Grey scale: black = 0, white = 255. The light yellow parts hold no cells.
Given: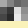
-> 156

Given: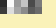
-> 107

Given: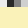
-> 207

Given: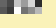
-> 184

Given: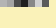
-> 90

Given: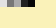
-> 6

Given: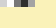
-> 163

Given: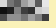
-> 62

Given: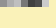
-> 203
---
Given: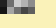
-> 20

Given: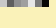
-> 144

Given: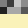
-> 140

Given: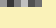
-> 55

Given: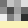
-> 102

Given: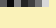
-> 132

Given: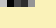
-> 195

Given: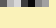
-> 215

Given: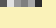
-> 225
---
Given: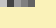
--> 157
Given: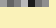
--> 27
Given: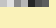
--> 38
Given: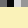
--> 9
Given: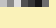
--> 54
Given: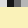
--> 22
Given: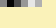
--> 151
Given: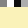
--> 254
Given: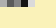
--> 132
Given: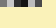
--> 19
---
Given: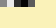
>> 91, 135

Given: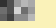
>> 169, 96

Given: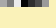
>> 154, 169

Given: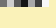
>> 248, 113

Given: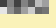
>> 159, 229

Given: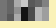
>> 129, 116

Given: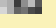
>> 88, 214

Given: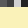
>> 34, 90
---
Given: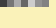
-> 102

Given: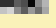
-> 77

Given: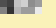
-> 208

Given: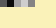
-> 206

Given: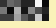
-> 36

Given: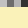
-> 50

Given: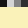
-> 47

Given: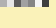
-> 161

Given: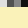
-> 16
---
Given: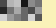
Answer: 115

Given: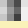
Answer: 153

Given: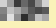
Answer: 193

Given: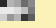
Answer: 233

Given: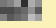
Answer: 75

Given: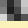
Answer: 30
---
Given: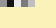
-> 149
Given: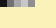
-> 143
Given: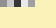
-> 160
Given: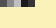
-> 81
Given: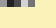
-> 116
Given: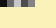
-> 105
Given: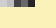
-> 104
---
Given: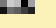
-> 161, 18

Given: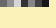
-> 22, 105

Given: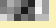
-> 158, 216

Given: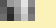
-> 139, 109

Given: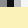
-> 245, 141

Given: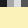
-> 85, 28
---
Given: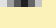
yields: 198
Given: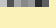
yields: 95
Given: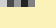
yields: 129
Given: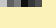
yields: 80
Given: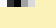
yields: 217
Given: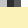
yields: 251
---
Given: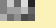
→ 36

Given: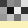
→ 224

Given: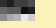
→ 77

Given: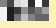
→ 57

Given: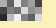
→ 69

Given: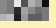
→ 16

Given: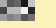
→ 198
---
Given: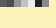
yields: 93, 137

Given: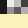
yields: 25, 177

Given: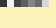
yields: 52, 214

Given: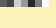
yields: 94, 251

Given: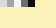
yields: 218, 15

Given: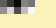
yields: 92, 247

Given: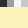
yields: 46, 200
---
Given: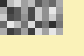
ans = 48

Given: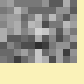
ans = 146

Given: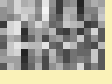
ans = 185

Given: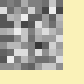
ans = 111

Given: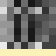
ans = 178
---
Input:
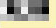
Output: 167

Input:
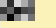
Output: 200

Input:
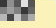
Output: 114

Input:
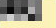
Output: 37

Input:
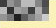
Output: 161

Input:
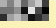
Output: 46
